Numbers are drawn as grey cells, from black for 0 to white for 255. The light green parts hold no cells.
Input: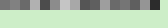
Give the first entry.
117
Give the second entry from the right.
149
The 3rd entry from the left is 106
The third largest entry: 168
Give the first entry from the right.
44

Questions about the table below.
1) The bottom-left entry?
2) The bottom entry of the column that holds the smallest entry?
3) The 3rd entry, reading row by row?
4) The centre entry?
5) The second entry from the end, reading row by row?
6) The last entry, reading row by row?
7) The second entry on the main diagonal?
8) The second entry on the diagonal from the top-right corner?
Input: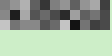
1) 196
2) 19
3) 177
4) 74
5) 63
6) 74
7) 30
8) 116

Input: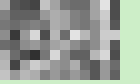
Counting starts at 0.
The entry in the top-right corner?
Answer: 77
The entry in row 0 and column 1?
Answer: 87
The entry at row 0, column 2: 77
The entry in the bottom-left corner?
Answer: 195
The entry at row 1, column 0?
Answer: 129
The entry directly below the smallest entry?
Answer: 204
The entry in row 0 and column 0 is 173
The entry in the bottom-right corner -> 97
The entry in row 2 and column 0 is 119
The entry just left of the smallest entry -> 77
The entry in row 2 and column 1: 108
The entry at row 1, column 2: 97
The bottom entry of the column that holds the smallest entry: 173

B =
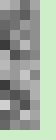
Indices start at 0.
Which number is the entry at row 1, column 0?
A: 124
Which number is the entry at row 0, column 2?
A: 114
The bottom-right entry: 143
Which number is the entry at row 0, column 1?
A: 165
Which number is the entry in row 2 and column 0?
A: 103
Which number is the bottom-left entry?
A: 103
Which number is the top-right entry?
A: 165
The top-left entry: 185
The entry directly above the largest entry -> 103
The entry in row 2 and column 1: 114
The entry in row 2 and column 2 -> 153

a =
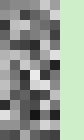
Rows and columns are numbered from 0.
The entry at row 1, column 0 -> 146
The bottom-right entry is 64
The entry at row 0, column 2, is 137
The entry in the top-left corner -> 126
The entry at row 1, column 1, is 158
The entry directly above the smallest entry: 75
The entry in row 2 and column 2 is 201
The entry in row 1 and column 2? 64
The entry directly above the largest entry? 158
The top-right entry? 158
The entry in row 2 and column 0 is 54
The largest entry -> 234
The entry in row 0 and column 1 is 137
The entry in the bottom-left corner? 86
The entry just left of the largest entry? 43

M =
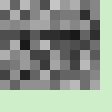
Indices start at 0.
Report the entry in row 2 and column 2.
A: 144
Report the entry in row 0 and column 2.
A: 185
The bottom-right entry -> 165
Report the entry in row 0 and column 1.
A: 100
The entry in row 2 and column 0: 144
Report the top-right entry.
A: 134
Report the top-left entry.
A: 185
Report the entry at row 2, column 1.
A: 134
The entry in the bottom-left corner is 144
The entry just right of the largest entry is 154
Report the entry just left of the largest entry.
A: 78
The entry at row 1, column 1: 174
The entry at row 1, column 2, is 78
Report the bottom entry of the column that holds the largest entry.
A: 111
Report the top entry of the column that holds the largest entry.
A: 197

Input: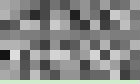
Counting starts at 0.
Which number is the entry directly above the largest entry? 179
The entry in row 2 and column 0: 72
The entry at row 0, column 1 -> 158
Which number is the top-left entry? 169
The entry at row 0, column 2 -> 136
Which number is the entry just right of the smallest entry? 221
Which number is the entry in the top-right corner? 169
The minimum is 19
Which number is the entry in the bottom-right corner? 103
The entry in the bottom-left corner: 169
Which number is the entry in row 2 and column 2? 190
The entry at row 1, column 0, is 179
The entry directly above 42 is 114

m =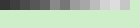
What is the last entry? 198
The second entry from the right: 221
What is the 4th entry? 87
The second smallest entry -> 63

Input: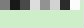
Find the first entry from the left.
124
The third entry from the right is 210
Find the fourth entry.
221

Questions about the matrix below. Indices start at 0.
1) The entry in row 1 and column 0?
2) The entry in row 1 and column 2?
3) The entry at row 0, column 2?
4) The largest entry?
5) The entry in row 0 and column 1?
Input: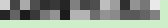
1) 37
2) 27
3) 170
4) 233
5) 68

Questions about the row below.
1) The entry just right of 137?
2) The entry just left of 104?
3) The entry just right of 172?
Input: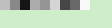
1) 21
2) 70
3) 149

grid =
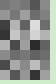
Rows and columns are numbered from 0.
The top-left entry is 119
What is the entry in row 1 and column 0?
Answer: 150
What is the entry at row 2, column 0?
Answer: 63
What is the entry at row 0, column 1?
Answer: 128
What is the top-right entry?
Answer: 138
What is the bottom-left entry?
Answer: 170
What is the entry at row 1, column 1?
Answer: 119
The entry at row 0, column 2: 119

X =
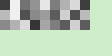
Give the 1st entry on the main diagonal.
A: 62
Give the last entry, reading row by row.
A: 92
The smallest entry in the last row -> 53
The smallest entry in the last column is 62
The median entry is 147
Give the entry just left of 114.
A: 240

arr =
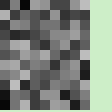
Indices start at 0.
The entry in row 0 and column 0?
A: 40
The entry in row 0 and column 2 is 7
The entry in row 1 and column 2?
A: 104
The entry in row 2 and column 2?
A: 126
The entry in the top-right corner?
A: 189
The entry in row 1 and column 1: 60
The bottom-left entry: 7
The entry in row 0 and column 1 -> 126
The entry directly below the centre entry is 116
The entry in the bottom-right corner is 104
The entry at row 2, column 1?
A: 136
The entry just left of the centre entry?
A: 136
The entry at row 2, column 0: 51
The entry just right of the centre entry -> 104
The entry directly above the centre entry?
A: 51
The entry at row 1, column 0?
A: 177
